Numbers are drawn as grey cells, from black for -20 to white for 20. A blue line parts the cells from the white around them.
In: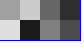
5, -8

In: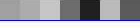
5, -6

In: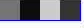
-2, -12

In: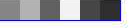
1, -13

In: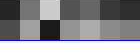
-14, 0

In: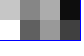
11, -10
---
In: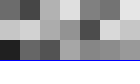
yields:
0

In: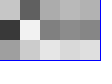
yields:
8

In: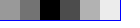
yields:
8

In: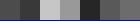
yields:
-14

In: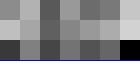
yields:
-3

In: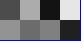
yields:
3

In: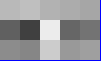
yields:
6

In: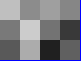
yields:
-1
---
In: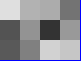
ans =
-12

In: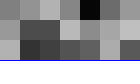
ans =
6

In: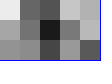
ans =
-1

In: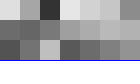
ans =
9

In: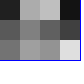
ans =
-5

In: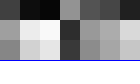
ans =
7

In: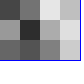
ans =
7

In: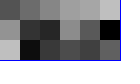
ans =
-6

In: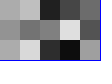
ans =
15
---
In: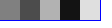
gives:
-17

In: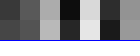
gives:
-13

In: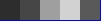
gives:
13

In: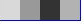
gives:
-12

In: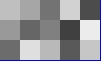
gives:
13

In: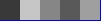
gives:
-6

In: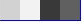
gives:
-11

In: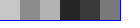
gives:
-11

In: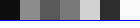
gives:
-13

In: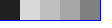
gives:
6
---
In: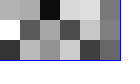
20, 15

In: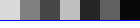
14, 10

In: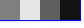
16, 0

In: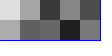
15, 7

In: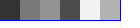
18, 8

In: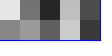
16, 12
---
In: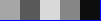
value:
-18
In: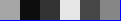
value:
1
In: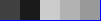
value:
4
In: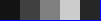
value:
-14
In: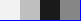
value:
1
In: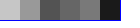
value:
-16
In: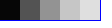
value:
15
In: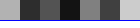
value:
12
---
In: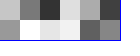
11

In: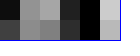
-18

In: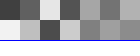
-10

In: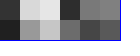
-12

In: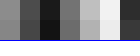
2

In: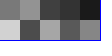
-1

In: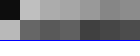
-18

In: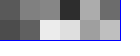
-6

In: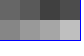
-4
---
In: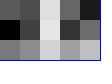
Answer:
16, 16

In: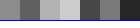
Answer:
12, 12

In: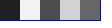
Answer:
-8, 18

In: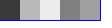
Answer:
17, 17

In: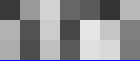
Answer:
-9, 16

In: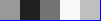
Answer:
-2, 19

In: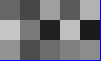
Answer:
-15, 11

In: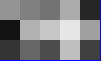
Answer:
11, 16
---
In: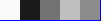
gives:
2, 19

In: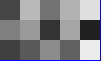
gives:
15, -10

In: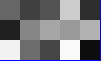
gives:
-13, 18

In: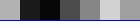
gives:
5, 8

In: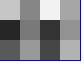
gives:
6, -6

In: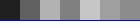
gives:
2, -15

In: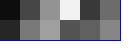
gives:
-3, -14

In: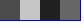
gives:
-4, -8

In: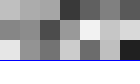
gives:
-6, 16

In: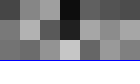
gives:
-8, -2
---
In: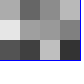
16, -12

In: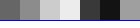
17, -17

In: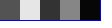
16, -19

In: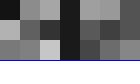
11, -17

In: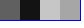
11, -17

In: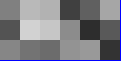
13, -13

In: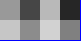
13, -14

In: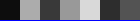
14, -18

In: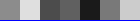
15, -16
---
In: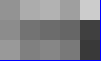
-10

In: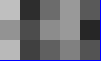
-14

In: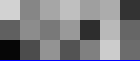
-4

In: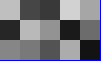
-3

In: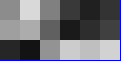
-10

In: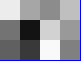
4

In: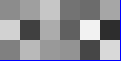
-13
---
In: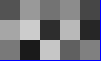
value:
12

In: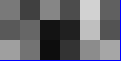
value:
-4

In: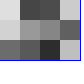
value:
4

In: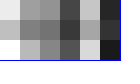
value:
0

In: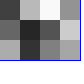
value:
-14

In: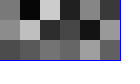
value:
10
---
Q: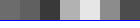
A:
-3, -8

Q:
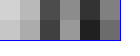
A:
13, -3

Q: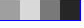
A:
5, -14

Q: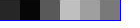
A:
-14, -1

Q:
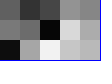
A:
-5, 9

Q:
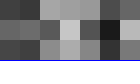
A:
-10, -1

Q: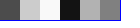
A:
-8, 0

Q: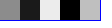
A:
2, 10
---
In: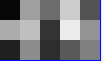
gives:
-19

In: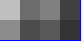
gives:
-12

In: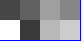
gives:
-11

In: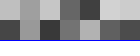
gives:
-11

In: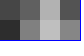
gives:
-13

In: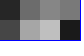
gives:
-16
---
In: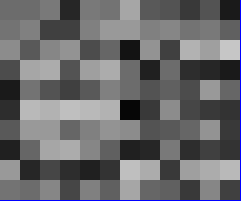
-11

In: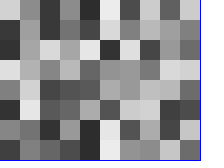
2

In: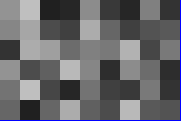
9

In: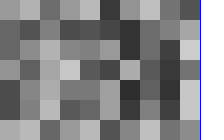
10

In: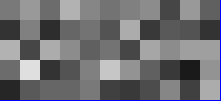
1

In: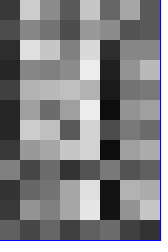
-3
